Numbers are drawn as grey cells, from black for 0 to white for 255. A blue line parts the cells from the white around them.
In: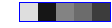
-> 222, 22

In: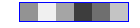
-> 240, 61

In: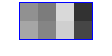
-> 217, 50

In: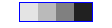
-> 228, 33

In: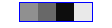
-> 233, 13

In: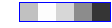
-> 253, 53

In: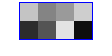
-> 227, 14

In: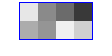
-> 240, 57

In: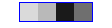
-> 218, 26
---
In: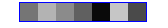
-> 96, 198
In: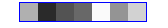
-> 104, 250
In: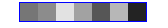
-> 162, 226
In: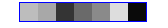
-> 106, 221
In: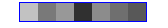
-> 48, 194
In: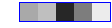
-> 39, 236
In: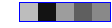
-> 157, 189
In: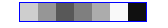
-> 127, 249
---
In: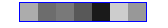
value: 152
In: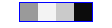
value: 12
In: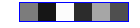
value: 79
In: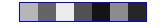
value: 38
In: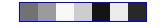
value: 40
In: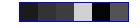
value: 83
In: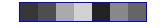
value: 101
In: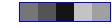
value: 160
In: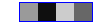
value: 103
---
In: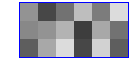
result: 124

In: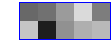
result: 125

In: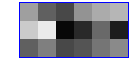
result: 171

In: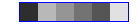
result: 85

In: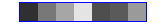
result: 78

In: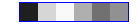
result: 113

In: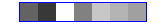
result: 199

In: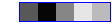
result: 187

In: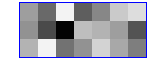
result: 135

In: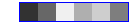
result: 206
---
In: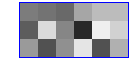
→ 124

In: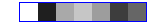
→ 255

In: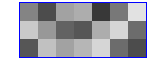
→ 132

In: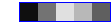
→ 15

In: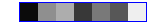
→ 11

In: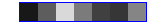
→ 24

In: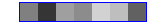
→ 128

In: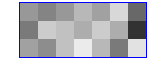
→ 152
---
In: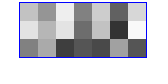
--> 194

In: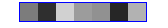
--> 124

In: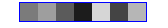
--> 123

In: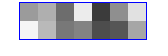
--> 155

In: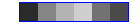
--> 42

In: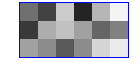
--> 112

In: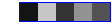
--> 20

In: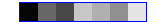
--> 5

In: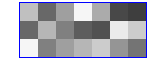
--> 192
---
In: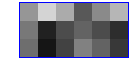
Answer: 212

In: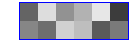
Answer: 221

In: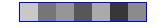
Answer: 118

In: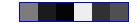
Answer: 27

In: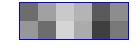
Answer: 161

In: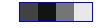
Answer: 19

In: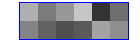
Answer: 123

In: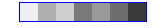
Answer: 175

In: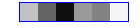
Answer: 100
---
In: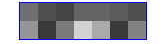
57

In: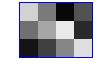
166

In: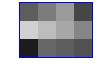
189

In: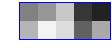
243

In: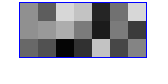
153

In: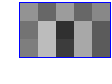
188

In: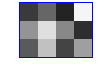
223
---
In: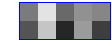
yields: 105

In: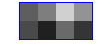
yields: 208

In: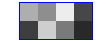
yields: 237

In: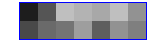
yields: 191

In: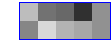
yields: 104

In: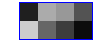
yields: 152

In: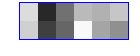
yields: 113

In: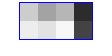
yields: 182
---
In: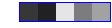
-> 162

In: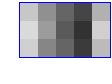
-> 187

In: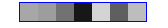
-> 189

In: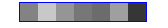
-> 54

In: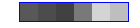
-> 190

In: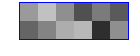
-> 143

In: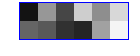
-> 245
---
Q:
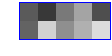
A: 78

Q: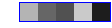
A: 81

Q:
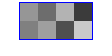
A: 79

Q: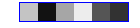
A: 50

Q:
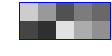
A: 69

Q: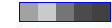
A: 75

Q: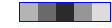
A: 106
